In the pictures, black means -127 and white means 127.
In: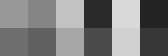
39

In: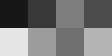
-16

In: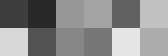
7

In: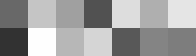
55

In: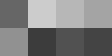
-46

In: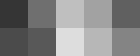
93

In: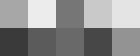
-22

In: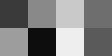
110
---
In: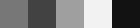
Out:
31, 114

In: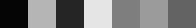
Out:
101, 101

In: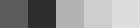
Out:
51, 93

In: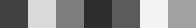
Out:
-82, 116

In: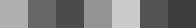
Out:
20, 75

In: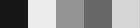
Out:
21, 107

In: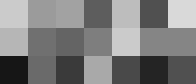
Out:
-1, 89
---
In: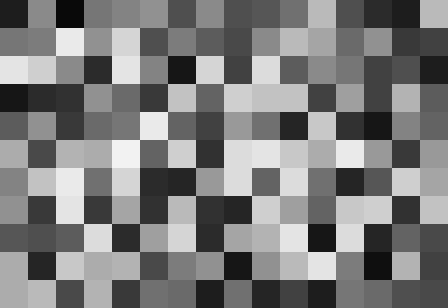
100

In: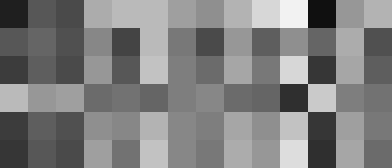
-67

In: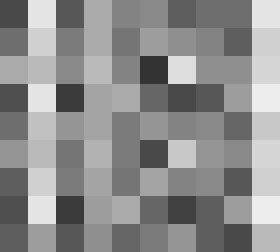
42

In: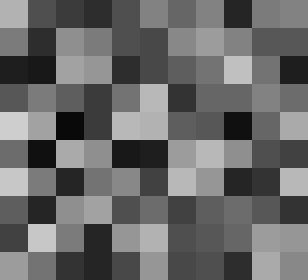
-97

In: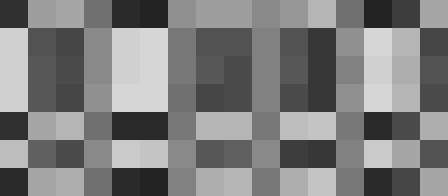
80

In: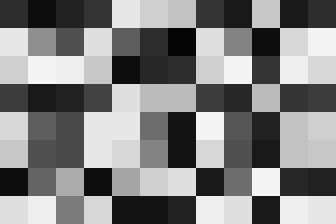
79
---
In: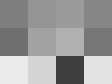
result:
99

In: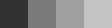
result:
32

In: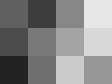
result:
89

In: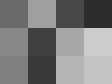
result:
68

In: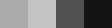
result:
43

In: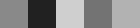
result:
50
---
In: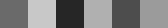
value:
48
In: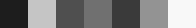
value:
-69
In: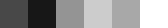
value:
76
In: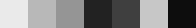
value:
-64
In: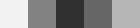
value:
-79
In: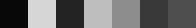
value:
13
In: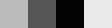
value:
-42
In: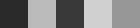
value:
-70
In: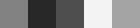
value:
-49
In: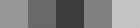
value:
-67
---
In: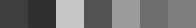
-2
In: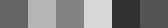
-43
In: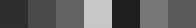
-37
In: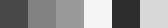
88
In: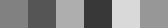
23
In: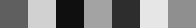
15
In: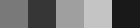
-102
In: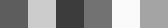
36
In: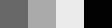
-125
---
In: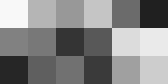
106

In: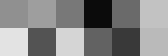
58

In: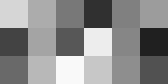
-95

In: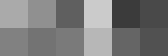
-46

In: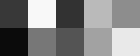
105

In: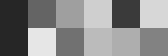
2

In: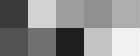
114

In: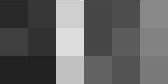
2
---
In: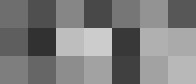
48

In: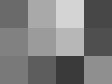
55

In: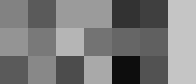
-31

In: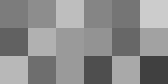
-24

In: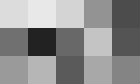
68

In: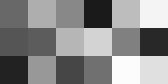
0
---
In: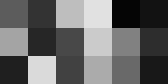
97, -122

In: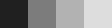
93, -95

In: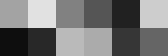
97, -113

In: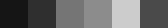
76, -106

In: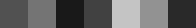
68, -102

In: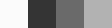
123, -75
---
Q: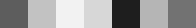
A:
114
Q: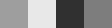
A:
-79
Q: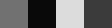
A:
92
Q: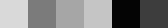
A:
38
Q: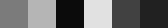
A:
-116
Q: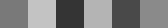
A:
-75
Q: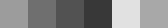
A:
-45
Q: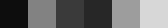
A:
-69
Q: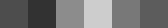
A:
12
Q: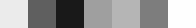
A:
-102
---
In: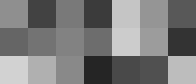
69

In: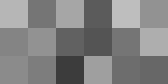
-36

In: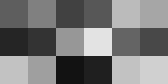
-40

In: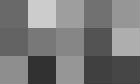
30

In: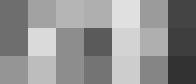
96

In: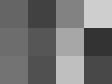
-62
